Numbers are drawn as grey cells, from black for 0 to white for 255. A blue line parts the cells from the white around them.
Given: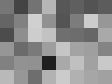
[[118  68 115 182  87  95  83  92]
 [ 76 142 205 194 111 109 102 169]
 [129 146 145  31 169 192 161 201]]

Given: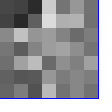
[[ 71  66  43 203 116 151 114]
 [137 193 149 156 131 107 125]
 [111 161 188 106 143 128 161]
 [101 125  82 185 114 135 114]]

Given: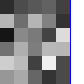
[[ 44  76  88  98  65]
 [ 21 137 122  67 220]
 [206 187  64 239  74]]

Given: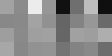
[[162 139 236 150  17 111 189  15]
 [158 138 159 161 102 161 158 174]]

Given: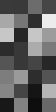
[[ 58  57 108  70]
 [199  37 198 156]
 [ 85  56  69  39]
 [134  69  21 181]]

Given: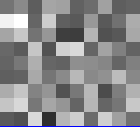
[[116 138  93 165 161  97 108 161  94  99]
 [165 200 115 151  62  61 180  81  88 168]
 [100 120 175 102  98 143 141 134 101 128]
 [172 197 131 149  82 120 184  76 126 177]
 [ 90  81 217  46 182 206 107 207 160 112]]

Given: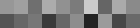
[[151 160 111 172 145 123 203 101 170 138]]

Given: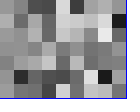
[[152 132  78  74 217  61 162 176 149]
 [154 145 178 104 199 181 137 234 103]
 [130 157 169 197 105 185 110 125 128]
 [156 117 112  69 210 112 195 187 116]]
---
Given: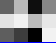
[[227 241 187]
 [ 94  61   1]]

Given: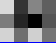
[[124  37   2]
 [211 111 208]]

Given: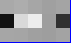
[[ 18 217 237]
 [166 165 160]]

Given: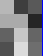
[[170 170  37]
 [ 98 199 101]]

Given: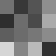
[[ 46 109  74]
 [ 94 108 119]]

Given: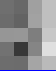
[[108  99 162]
 [150 151 126]]

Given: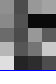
[[137  82  10]
 [107  75 152]]
